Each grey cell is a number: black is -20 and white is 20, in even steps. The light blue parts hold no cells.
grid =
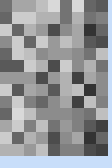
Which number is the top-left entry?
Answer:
-2
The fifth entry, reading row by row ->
14
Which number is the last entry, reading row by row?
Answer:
-10
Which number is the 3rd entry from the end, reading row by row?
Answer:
0
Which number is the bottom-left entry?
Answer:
8
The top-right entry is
-6
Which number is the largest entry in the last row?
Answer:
10
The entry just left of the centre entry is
-8
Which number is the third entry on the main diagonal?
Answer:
8
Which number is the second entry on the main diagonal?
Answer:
12
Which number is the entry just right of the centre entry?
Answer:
8
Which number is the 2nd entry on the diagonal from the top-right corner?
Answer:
-2
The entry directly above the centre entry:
-8
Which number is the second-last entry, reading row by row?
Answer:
-8
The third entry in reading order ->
6

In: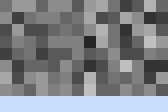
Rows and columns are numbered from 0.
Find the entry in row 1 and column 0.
2
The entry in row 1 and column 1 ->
-10
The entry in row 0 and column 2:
4
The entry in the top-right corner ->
-4
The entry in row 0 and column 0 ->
-2
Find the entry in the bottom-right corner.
-6
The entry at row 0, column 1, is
4
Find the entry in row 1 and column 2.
-2
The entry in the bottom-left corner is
2
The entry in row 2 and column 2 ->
-8
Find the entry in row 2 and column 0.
-8
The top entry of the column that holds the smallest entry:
4
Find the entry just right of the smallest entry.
6
